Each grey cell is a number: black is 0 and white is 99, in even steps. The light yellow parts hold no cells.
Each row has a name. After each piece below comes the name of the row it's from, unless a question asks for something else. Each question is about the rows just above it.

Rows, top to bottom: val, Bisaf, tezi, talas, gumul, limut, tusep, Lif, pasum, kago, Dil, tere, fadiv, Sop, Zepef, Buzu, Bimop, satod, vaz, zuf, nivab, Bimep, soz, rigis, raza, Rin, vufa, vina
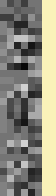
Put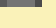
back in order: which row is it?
soz
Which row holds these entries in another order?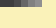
gumul
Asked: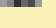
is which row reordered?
Zepef
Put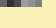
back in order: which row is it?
Bimep

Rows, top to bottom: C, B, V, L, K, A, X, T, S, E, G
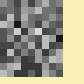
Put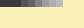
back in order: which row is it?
G
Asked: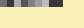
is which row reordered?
E
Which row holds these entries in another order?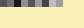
A
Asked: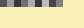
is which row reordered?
T
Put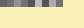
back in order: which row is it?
V
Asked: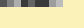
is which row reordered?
G
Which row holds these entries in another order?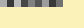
T

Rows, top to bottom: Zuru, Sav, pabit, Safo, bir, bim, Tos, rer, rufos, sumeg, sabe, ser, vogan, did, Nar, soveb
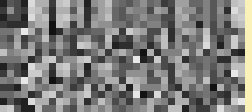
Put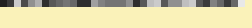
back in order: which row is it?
rufos
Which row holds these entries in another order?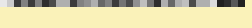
Nar
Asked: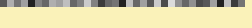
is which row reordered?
Zuru
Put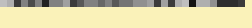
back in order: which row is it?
Safo
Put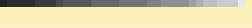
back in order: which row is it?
rufos
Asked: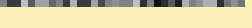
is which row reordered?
Safo

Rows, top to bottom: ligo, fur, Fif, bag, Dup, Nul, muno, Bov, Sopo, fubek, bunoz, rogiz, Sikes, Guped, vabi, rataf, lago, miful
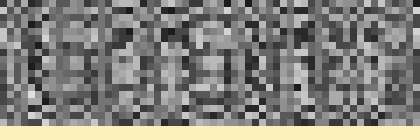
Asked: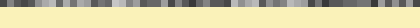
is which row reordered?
bunoz
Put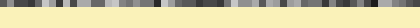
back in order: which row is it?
vabi
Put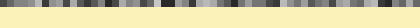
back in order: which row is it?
rataf

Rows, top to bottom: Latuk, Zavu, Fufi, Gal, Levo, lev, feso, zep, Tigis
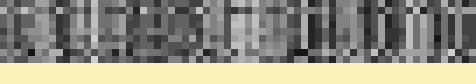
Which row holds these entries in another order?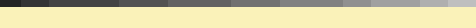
Latuk
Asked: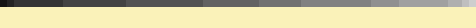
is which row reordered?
lev
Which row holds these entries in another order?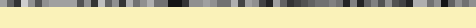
zep
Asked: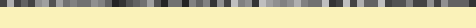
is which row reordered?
Gal
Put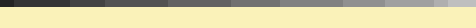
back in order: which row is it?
feso
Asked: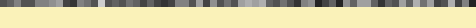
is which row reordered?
Tigis
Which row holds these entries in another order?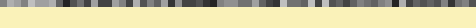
Latuk

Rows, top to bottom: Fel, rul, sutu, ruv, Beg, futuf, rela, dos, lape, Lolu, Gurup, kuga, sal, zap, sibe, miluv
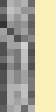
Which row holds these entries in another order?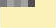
kuga
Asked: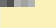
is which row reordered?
Fel
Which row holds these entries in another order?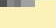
kuga
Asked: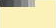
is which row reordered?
Lolu

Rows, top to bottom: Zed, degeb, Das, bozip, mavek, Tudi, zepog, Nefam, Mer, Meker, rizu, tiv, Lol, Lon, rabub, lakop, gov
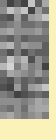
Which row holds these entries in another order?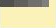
Nefam
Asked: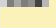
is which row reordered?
Meker
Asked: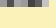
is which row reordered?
Lol

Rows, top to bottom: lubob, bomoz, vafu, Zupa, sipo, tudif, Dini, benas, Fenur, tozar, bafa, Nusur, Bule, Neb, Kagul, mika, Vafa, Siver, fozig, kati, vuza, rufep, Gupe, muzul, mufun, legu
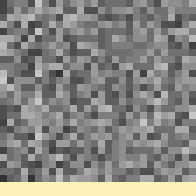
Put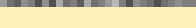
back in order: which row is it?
Gupe
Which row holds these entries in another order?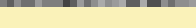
bomoz
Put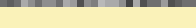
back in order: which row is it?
tudif
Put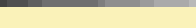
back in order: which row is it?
tudif

